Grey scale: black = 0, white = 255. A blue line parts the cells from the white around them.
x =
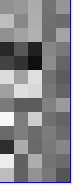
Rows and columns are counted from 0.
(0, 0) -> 145
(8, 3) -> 112
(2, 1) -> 162
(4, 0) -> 67
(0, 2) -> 172
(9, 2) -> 107
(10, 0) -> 45
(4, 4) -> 101
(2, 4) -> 163
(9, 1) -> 126
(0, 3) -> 115
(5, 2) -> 223
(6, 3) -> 119
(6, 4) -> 100
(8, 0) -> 248
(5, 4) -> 92
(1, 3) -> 112
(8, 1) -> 125
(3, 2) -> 33
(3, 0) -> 39

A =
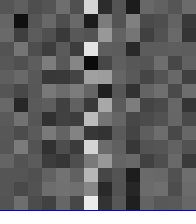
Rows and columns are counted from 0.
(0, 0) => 85
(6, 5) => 124
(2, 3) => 80
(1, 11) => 78
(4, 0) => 87
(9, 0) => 87
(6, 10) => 100
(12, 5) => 97
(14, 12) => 89
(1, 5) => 105
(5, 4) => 57
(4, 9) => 87
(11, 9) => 104
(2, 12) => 105
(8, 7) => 116
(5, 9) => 89
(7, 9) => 125
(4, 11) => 110
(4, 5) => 134
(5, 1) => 105
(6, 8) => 86
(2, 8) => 98
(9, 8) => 90
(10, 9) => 55
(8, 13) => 74
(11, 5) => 78
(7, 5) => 97
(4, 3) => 125
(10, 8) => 96
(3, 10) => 92
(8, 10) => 75
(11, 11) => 78
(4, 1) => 80
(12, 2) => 80
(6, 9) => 50

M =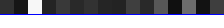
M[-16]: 48
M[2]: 247
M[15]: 62
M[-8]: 35
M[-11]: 41
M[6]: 50

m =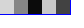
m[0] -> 214
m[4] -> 66

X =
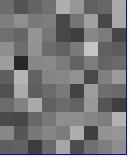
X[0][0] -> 108
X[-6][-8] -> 180
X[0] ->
[108, 83, 99, 113, 174, 150, 96, 103, 169]
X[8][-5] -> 142
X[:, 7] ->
[103, 72, 123, 97, 100, 127, 111, 85, 125, 147, 126]
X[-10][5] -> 117
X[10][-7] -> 61
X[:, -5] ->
[174, 71, 71, 98, 123, 135, 121, 108, 142, 124, 166]
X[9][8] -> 150
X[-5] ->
[81, 171, 95, 107, 121, 67, 157, 111, 105]
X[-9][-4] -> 63
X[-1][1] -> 97
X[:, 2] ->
[99, 122, 148, 146, 135, 98, 95, 169, 104, 120, 61]
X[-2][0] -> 135
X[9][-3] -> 64
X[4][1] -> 40
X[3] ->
[142, 109, 146, 108, 98, 122, 197, 97, 91]
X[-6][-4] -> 146
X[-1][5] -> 77

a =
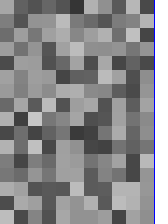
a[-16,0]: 166
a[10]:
[178, 109, 192, 72, 160, 145, 70, 66, 115, 97, 117]
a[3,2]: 148
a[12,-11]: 119
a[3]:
[157, 114, 148, 85, 161, 188, 143, 142, 147, 118, 148]
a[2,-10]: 158
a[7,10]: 163
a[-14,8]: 111
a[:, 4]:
[83, 187, 173, 161, 104, 69, 172, 82, 134, 118, 160, 161, 160, 87, 162, 167]
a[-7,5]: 58
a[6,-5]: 138
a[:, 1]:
[97, 83, 158, 114, 158, 131, 128, 166, 63, 110, 109, 70, 107, 161, 170, 74]
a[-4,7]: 131
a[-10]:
[154, 128, 155, 140, 172, 175, 138, 135, 93, 74, 149]
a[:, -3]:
[89, 124, 111, 147, 70, 161, 93, 160, 161, 171, 115, 162, 115, 180, 188, 69]
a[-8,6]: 79
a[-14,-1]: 69
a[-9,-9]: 90
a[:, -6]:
[53, 122, 135, 188, 163, 96, 175, 158, 165, 58, 145, 155, 161, 188, 147, 146]
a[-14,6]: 158
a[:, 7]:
[144, 85, 177, 142, 168, 187, 135, 82, 85, 117, 66, 134, 131, 93, 89, 157]
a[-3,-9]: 83
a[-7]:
[72, 110, 68, 98, 118, 58, 65, 117, 171, 101, 142]
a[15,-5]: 146

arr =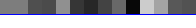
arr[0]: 125
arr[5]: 54
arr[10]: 204
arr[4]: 144

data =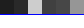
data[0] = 30
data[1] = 41
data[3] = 64

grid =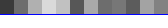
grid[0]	58
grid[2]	176
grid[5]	87
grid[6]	169

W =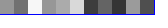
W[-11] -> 150
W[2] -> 247
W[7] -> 100

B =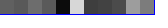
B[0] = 96
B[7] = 66
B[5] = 215
